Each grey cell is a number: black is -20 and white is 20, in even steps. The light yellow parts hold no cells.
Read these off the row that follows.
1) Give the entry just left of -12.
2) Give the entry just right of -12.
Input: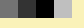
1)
-2
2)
-20

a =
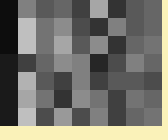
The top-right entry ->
-4
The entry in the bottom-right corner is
-2
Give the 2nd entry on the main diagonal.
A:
10
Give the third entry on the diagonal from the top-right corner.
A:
-12
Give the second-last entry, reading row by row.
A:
-4
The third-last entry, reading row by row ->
-10
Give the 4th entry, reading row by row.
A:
-4
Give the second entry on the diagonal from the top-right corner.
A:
-6
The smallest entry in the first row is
-18
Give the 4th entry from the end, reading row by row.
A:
0
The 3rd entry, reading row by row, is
-6
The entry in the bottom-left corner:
-16
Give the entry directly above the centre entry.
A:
-6

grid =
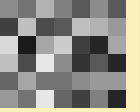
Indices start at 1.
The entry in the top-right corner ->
-6
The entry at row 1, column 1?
2
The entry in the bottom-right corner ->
-14
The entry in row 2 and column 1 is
-10
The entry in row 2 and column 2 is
10
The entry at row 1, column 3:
8
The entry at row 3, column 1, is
14
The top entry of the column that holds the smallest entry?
-2
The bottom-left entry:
4

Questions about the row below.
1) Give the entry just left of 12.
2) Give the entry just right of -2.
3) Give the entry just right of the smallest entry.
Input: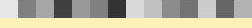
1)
-2
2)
12
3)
14
